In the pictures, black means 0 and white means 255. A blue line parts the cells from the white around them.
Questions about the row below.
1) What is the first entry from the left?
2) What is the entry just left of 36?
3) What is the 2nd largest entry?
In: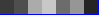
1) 58
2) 150
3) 171

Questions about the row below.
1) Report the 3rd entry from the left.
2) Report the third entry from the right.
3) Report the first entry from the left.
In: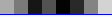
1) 22
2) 41
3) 171

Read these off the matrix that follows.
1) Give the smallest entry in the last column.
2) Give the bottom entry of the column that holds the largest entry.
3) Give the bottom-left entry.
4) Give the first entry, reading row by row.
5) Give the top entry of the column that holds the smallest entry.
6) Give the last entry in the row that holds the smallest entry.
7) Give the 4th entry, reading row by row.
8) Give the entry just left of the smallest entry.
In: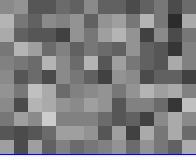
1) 65
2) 97
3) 159
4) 138
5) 75
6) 170
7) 86
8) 119

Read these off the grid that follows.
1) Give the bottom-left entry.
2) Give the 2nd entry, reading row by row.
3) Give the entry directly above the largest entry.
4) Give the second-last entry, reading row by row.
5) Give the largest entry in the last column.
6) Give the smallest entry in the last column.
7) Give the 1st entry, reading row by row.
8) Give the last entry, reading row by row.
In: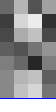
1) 136
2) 181
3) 83
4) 214
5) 160
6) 49
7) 104
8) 116

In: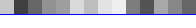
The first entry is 200
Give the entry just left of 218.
158
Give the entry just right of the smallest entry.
102
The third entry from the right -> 168

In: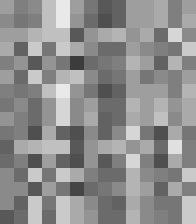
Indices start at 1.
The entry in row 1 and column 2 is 127
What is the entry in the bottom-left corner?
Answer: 88
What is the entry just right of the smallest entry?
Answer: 107
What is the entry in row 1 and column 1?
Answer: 158
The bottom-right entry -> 202
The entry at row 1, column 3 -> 138
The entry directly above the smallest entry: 170
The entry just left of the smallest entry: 118
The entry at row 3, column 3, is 180
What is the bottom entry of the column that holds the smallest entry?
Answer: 170
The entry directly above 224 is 170
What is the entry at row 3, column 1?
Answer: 158
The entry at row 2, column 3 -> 127
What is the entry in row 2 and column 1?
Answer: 138
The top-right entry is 158
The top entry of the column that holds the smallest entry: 158
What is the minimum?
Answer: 60

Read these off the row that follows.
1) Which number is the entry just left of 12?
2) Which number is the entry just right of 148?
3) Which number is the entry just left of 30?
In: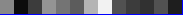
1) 136
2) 116
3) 81

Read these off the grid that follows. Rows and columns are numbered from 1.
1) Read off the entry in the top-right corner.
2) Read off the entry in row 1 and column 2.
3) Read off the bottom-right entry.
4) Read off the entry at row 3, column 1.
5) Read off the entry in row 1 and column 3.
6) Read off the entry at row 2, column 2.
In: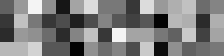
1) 132
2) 153
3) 120
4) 43
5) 244
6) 193
